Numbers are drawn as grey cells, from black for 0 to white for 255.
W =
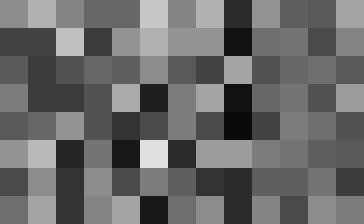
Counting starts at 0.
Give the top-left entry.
140
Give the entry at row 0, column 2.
132
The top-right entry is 164
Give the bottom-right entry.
124
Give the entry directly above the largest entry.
74
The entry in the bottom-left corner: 110
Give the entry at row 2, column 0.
89
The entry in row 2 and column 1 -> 59
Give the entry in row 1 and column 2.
191
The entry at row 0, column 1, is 177
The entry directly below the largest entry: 124
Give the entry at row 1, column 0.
67
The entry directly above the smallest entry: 17
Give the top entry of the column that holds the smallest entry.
43
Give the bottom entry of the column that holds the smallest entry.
43
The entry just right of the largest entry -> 43
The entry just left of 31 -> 170
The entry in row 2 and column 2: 82
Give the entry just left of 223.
23
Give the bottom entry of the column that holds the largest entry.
23

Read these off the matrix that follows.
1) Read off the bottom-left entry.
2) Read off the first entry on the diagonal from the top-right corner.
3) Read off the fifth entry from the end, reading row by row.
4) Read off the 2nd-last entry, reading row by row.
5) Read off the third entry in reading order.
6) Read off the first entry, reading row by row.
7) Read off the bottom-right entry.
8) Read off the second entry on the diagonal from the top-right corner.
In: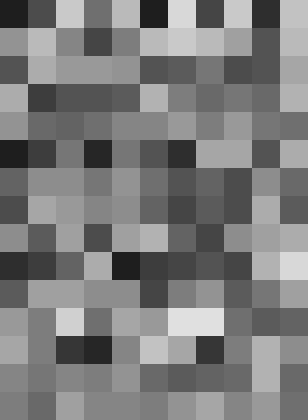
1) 125
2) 194
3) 147
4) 153
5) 201
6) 30
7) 111
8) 83
